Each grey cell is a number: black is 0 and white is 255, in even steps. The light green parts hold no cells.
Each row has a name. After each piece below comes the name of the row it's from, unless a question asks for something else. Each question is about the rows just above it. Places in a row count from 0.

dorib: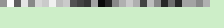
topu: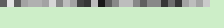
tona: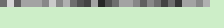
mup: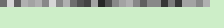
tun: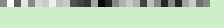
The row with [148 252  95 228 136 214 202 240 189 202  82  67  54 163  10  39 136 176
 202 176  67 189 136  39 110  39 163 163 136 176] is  dorib
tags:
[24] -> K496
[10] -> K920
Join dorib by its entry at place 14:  K920
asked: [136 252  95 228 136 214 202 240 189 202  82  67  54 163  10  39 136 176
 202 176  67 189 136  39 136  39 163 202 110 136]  tun
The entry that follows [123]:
[54]
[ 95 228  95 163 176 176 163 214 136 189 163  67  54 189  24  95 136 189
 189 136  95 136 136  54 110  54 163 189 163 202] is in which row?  topu
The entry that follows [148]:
[252]

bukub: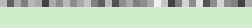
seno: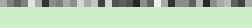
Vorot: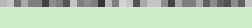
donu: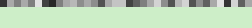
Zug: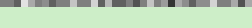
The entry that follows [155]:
[52]
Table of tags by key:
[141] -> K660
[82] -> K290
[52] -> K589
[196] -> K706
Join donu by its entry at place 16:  K706
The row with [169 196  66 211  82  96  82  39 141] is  seno
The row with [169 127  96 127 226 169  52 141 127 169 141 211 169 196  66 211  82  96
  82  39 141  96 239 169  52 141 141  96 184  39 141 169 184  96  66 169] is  seno
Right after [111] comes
[169]
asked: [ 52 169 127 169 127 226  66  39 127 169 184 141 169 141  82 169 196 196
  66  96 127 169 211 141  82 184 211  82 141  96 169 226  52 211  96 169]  donu
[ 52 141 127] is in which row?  seno

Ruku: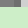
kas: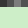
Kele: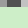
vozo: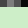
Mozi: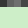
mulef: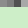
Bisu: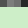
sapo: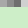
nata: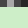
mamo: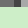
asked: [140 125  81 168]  mulef
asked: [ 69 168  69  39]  nata
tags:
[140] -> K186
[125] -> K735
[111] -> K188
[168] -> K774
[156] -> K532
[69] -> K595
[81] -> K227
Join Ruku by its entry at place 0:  K735
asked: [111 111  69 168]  mamo
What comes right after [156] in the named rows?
[81]
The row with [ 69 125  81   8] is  vozo
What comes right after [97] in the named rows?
[111]

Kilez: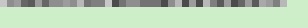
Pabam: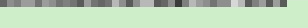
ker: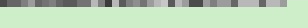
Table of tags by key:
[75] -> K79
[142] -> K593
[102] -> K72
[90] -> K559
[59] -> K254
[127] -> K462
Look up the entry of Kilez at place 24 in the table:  K593
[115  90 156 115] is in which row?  Pabam
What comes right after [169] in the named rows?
[156]

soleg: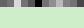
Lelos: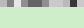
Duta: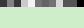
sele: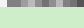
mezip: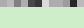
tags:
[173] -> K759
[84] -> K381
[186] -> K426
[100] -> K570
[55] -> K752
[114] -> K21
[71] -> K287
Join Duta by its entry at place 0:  K752
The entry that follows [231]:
[143]
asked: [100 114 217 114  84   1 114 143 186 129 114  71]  soleg
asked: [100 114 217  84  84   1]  Duta

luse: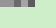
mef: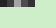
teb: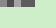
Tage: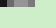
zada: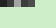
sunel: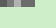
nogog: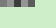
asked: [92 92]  teb
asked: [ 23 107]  Tage
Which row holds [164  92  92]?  teb
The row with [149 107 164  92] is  luse
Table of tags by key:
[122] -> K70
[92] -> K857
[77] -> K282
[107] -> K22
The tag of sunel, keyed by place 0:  K857
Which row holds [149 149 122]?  Tage

